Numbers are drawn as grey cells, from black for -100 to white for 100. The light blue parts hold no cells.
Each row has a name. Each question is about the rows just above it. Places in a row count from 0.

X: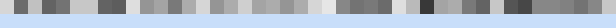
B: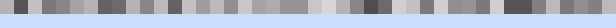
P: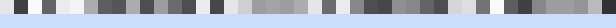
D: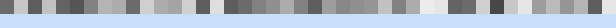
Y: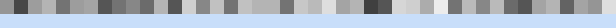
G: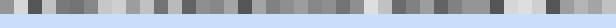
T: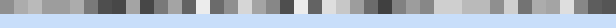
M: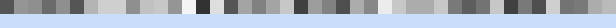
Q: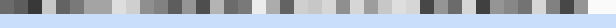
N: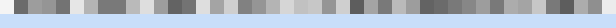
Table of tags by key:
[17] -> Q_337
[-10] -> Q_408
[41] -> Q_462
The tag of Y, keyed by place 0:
Q_337
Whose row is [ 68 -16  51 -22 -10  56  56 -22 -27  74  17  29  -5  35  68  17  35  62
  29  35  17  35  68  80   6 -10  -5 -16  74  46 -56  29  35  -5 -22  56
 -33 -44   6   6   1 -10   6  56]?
X
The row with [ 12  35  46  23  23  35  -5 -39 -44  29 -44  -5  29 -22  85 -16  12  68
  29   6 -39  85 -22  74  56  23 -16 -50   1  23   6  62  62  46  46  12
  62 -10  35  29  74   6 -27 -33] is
T

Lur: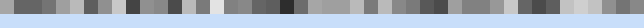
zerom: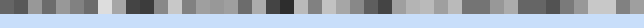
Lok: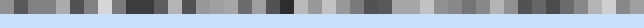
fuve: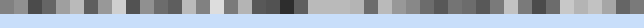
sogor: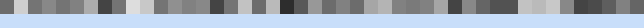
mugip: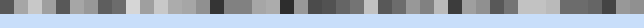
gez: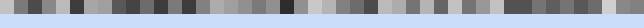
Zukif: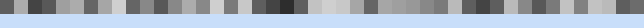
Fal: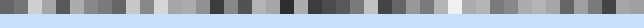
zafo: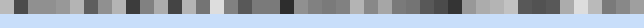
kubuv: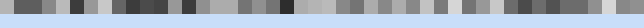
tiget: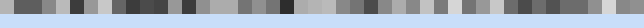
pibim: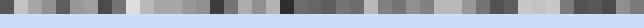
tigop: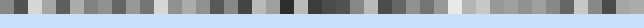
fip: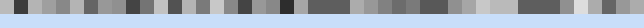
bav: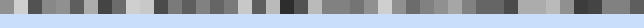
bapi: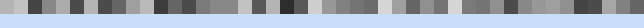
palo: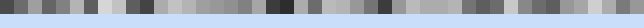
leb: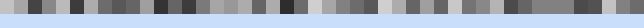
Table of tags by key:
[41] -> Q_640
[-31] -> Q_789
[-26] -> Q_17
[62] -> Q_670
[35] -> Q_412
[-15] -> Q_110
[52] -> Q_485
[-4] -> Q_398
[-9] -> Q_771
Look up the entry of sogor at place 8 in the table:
Q_771
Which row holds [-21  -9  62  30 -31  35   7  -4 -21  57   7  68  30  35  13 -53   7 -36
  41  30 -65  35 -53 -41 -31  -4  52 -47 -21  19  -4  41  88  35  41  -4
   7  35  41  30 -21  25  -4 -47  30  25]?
Fal
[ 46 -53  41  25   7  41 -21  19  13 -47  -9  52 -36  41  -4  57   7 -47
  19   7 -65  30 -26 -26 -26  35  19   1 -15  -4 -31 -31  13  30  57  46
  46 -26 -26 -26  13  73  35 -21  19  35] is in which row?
fip
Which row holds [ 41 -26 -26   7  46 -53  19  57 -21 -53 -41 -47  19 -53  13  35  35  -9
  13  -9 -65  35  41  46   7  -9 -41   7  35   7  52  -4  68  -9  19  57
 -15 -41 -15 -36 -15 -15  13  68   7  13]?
tiget
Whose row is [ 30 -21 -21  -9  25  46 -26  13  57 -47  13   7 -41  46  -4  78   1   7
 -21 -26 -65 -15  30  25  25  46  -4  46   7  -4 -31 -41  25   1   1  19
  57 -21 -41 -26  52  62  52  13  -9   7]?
Lur
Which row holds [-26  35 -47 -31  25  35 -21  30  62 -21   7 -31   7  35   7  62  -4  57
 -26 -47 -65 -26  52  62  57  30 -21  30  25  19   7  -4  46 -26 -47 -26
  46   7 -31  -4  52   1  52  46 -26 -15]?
Zukif

